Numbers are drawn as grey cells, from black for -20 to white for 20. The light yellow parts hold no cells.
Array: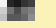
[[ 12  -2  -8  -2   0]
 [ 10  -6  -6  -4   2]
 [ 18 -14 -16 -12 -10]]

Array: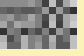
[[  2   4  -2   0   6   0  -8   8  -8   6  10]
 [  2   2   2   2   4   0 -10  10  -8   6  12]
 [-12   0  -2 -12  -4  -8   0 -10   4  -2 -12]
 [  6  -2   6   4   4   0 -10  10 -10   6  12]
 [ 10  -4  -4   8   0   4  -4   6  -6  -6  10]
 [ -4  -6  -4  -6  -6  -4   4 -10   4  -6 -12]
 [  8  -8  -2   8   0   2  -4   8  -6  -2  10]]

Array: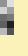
[[  3  15]
 [ 13   5]
 [ -3  -1]
 [  9  -7]
 [ -5 -15]]

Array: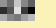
[[  7   1  -1   5   9]
 [  3  -3  11   1  -5]
 [-13  -7  15 -11 -19]]

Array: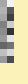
[[  6  18]
 [  4  16]
 [ 10  14]
 [  0  12]
 [ -4  -2]
 [  8  -6]
 [  4  -8]
 [  6 -10]
 [  2 -12]]

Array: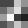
[[  5  19 -11 -15]
 [ -3   5  15  -5]
 [ -7  -1  11   1]
 [ -9  -9  11   3]]
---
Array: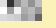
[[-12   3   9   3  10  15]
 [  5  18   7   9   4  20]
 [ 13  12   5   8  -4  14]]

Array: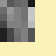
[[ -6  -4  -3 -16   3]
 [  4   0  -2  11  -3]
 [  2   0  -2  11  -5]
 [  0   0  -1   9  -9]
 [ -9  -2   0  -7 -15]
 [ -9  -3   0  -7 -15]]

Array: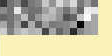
[[ -2   1  -8  -1   1  11   3  14   7  14  -1   5  -2 -11]
 [ -2  16   0  -2  -2   5  10   4  -2   5  -4  17  16   2]
 [ -2   2  10  -3   4   9   8   3  -7  -4  11  19   6  -4]
 [ -2   5  -9   7  -5   5  -1   0   1   5 -19   5   6   6]
 [  0   8  11   8   9  -9   6  -4   1 -13   1   5   6  12]]

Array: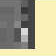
[[ -2  -2  -5  -9  -2]
 [ -4  -2 -11  -9  -4]
 [ -3  -2  -4  -9  -3]
 [ -3   1 -10  -9  -2]
 [ -3  -7  14  -9  -4]
 [ -3  -7   8  -9  -4]
 [ -3  -2   0  -9  -3]]

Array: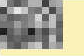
[[ -2  -6  -1   8   8 -10   5   7  13]
 [  7  16  11   0  -2   9  -8   3  -9]
 [ -5  -3  -1   2  13  -5  10  -1   1]
 [ -2   5   0   3   9   3  10  -5  -2]
 [ -5   0  -4 -15  -2  -8   1  -3 -15]
 [ -6  -4  -6  -5  -1  -5  10  -5   1]
 [ -3  -6   0   8  11  -4   7   3   8]]

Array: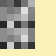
[[ -3 -11  -2   8  -5]
 [ -1   1  15   1   2]
 [  4   6  10   0   2]
 [ 12 -12  -1 -12 -14]
 [  4   7   9   0   2]
 [  0   3  14   0   2]
 [ 12 -11  -1 -12 -14]]
